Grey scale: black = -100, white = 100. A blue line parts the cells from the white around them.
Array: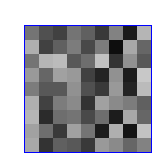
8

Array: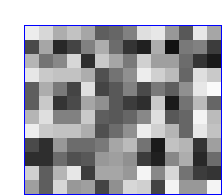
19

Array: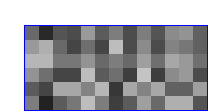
37

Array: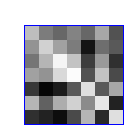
42

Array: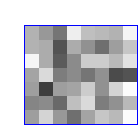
55

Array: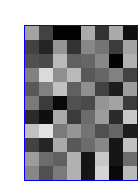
66
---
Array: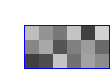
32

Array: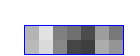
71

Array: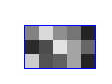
-40

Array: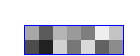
-74

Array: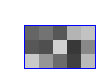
-38

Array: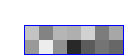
86

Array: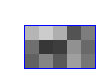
-57
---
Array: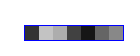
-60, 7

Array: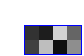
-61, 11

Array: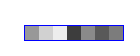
19, -3

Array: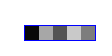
-93, -2

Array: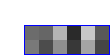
-15, -45

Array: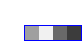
25, -53

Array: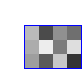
46, -59
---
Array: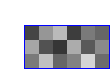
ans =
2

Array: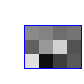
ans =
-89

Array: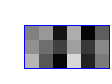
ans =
69

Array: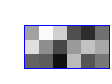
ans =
47

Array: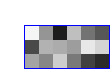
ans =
-5

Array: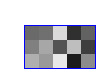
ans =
82

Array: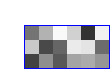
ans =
29

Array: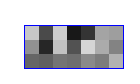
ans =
8

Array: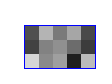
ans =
25
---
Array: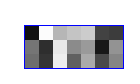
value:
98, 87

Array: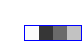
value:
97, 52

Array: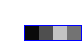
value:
53, -10

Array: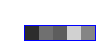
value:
64, 4

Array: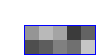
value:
55, 45

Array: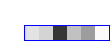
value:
96, 78

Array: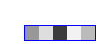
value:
90, 74

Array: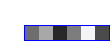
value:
92, 32
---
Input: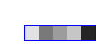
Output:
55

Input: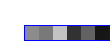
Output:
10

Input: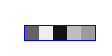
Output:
49

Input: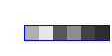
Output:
38

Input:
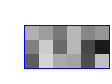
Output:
60

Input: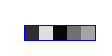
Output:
29
